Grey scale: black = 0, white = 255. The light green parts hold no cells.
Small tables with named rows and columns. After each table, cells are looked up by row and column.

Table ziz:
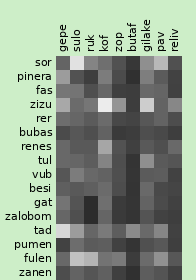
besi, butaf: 52
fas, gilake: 105
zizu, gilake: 205
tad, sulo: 156
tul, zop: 78
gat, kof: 111
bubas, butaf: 61
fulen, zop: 122
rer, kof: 107
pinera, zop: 75
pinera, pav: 91
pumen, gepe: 66

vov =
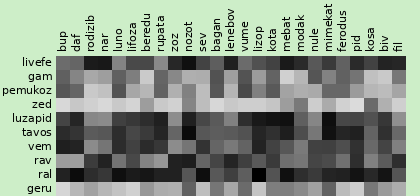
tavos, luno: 45
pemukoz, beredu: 182
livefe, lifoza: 73
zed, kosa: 106
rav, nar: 34
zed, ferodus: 209
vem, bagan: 101
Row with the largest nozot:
gam

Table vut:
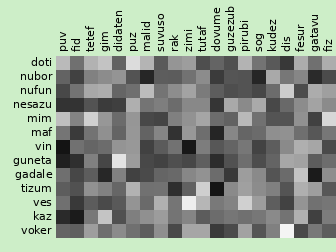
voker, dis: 244
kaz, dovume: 108
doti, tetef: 178
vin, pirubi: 119
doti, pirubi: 179
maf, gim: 144
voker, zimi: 166
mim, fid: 131
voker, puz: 112
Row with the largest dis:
voker

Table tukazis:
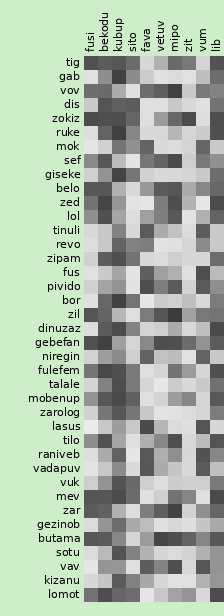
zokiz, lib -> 78
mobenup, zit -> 134
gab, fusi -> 225
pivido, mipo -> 91
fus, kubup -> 165
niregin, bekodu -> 158
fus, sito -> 227
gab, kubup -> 65
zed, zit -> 179
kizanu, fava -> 168
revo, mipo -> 224
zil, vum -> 121
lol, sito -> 221

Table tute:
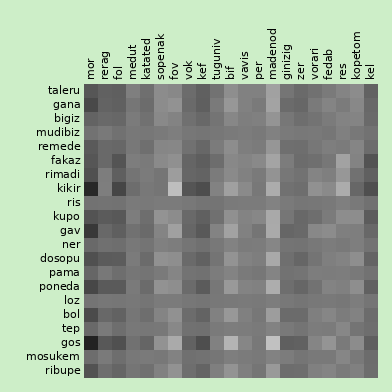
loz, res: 119
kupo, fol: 88
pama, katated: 116
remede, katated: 111
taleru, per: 129
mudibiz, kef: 117
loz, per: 121
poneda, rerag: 90

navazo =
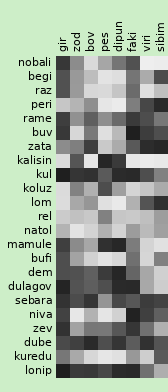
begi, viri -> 171
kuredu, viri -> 206
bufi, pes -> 226
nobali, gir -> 55
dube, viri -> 49
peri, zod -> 180
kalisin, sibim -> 232
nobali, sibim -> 236
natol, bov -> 211
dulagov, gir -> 36
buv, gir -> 56
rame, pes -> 143
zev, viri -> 112
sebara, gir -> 51
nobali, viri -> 238
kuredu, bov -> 215
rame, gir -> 62
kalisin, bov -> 229
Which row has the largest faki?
kalisin

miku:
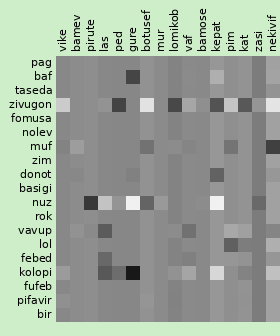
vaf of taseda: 138
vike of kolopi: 155
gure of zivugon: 135
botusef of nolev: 146
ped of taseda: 135
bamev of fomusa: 140
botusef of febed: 146
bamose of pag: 137
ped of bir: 135
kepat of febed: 151
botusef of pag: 146
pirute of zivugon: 142
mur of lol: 139

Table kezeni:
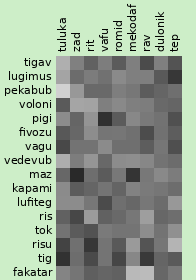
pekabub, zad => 152
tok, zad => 91
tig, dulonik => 101
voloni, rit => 163
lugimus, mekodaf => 127
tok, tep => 144
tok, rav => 141
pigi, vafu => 48
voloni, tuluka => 90
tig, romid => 70
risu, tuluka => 67
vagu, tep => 79

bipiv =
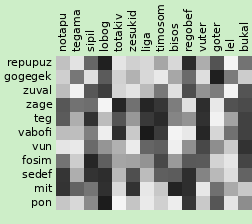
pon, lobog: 28
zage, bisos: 125
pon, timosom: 208
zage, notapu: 87
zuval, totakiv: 212
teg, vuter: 49
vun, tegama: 233

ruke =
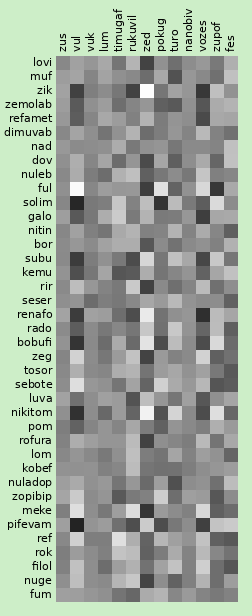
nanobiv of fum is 154
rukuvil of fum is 103
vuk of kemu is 119
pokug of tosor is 156
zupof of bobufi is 217
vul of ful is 250
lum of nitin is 117
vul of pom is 98
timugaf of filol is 158
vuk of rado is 139
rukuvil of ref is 174
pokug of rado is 113
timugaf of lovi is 117
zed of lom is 125
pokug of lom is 116
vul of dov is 174
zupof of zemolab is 171
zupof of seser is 141

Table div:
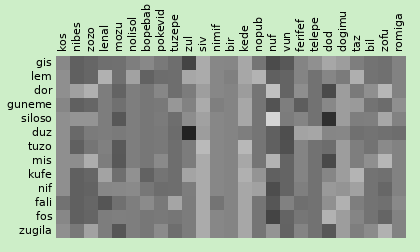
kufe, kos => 143
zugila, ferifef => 132
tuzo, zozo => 117
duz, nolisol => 126
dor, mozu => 99
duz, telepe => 166
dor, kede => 156
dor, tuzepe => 110
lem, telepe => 114
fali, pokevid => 121
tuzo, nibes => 96
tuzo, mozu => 89
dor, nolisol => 126
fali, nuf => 86
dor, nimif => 135
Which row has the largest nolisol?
lem

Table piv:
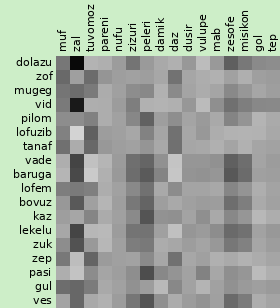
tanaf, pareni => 152
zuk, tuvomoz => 153
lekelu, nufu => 156
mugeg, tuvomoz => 122
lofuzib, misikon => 179
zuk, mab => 152
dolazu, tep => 141
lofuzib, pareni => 157

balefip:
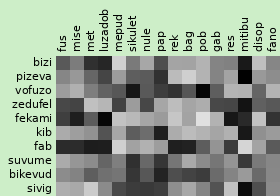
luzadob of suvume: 101
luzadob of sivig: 139
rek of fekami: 198
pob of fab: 93
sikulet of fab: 162
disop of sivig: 79
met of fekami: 92
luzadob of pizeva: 69
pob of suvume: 139
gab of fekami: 178
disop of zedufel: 96
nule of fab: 177
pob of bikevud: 60
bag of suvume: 169
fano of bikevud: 136
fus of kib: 171
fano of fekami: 51
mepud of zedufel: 66
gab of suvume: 118
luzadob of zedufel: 182
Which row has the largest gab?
fekami

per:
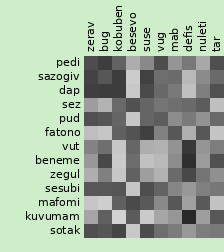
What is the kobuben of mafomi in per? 96
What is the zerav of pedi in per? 77
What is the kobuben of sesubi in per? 85
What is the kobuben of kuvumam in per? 210
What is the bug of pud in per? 86
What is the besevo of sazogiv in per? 204
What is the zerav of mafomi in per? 198
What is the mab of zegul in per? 106
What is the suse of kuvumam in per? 202
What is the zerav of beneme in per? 152
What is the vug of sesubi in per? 99
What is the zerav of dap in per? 63
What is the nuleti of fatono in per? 87
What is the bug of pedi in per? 61
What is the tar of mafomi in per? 194
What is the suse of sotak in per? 76
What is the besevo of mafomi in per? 74
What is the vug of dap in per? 104

